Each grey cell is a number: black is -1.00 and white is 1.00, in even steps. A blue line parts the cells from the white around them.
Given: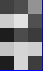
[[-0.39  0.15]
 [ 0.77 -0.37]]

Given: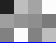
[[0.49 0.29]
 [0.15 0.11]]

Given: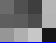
[[-0.37 -0.51]
 [-0.28 -0.40]]

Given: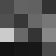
[[-0.22 -0.24]
 [-0.57 -0.18]]

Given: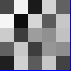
[[ 0.89 -0.80]
 [-0.90  0.68]]

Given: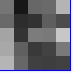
[[-0.82 -0.19]
 [-0.65 -0.61]]

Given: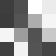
[[-0.38  1.00]
 [-0.34  0.36]]
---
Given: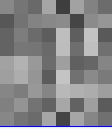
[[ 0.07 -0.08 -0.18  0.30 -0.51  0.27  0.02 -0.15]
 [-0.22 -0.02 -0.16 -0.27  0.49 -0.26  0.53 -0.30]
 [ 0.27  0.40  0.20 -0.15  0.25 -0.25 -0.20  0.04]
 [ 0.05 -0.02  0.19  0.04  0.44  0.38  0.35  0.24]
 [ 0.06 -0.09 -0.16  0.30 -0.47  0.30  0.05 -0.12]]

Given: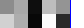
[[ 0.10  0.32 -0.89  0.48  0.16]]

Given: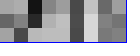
[[ 0.30  0.36 -0.85  0.04  0.23 -0.43  0.52 -0.18  0.25]
 [ 0.28 -0.43  0.45  0.48  0.48 -0.43  0.69 -0.05  0.01]]

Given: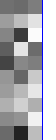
[[-0.12 -0.16 -0.02]
 [ 0.04 -0.54  0.97]
 [-0.47  0.07 -0.01]
 [ 0.22  0.44  0.80]
 [ 0.08  0.15  0.89]]

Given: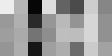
[[ 0.86  0.42 -0.95  0.73 -0.22 -0.41  0.61  0.05]
 [ 0.24  0.33 -0.09  0.11  0.49  0.48  0.68  0.14]]

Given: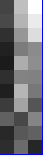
[[-0.47  0.50  1.00]
 [-0.62  0.18  0.73]
 [-0.79  0.36  0.11]
 [-0.76  0.43 -0.06]
 [-0.24 -0.44  0.04]
 [-0.65 -0.16 -0.70]]
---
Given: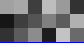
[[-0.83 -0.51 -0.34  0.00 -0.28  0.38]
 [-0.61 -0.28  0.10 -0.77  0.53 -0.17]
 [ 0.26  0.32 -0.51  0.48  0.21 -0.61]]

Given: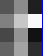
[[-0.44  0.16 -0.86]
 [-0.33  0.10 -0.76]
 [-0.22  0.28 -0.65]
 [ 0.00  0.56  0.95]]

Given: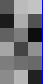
[[-0.79  0.36 -0.36]
 [-0.30  0.47  0.53]
 [-0.24 -0.02 -0.90]
 [-0.02 -0.13 -0.18]
 [ 0.09  0.42 -0.74]
 [ 0.30 -0.47  0.14]]

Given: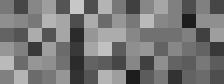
[[-0.22 -0.34  0.35 -0.34  0.30 -0.66  0.18  0.35  0.35  0.06 -0.11 -0.11
  -0.11  0.00 -0.50  0.24]
 [-0.06 -0.45  0.06  0.24 -0.34  0.56 -0.39  0.41 -0.06 -0.50  0.06  0.30
   0.00 -0.39  0.00 -0.45]
 [ 0.00  0.41 -0.16 -0.06  0.18 -0.61 -0.34  0.41  0.24 -0.77 -0.28 -0.06
  -0.61 -0.22 -0.16 -0.39]
 [ 0.12  0.06 -0.06  0.41  0.30 -0.39  0.35 -0.16  0.18 -0.06  0.46  0.06
   0.00 -0.77  0.12  0.12]
 [ 0.18  0.00 -0.55  0.24 -0.16 -0.55  0.30  0.51 -0.28  0.12  0.18 -0.22
   0.06 -0.11 -0.22 -0.55]
 [ 0.46 -0.16  0.18  0.12 -0.11 -0.66 -0.22 -0.28 -0.45  0.06 -0.50  0.12
  -0.22 -0.28 -0.06 -0.28]]

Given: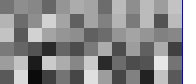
[[-0.30  0.71 -0.91 -0.50 -0.09 -0.45  0.76  0.23 -0.45  0.01 -0.73  0.53
  -0.30]
 [-0.09  0.11  0.06 -0.20  0.17  0.35  0.29 -0.15  0.47  0.11  0.47  0.23
   0.53]
 [-0.04 -0.20 -0.35 -0.67 -0.20 -0.40 -0.04  0.35 -0.40  0.23 -0.25  0.35
  -0.50]
 [ 0.23  0.53 -0.79  0.59  0.35  0.06  0.59 -0.67 -0.15 -0.40 -0.35  0.81
  -0.09]
 [ 0.41 -0.15  0.11  0.65  0.29 -0.25  0.29  0.01  0.41 -0.04  0.47 -0.35
   0.47]
 [ 0.53 -0.30  0.65  0.29  0.17  0.11 -0.25 -0.15  0.17  0.29  0.17  0.01
   0.06]]

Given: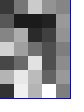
[[-0.61  0.88  0.41  0.99 -0.01]
 [-0.56 -0.07  0.59  0.15  0.04]
 [-0.44 -0.17  0.77 -0.38  0.10]
 [-0.32 -0.79 -0.79 -0.73  0.20]
 [ 0.04  0.36 -0.67 -0.50  0.15]
 [ 0.41  0.82  0.47 -0.22  0.20]
 [ 0.65  0.25 -0.12 -0.38 -0.01]]

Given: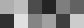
[[-0.62  0.76  0.04  0.26 -0.51  0.60]
 [ 0.37  0.49 -0.40 -0.72 -0.01 -0.23]]

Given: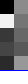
[[-1.00  0.09]
 [-0.67  0.19]
 [-0.56 -0.19]
 [-0.46 -0.31]
 [ 0.90 -0.08]]

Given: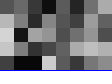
[[-0.50 -0.94 -0.94  0.60 -0.29 -0.56 -0.07  0.10]
 [-0.34 -0.18 -0.56 -0.89 -0.29 -0.72 -0.12  0.34]
 [ 0.44 -0.01 -0.67  0.04 -0.34 -0.50  0.22 -0.24]
 [ 0.55 -0.01 -0.61 -0.44 -0.24  0.34  0.49  0.39]
 [ 0.66 -0.84  0.28  0.16 -0.39 -0.12  0.16 -0.39]]
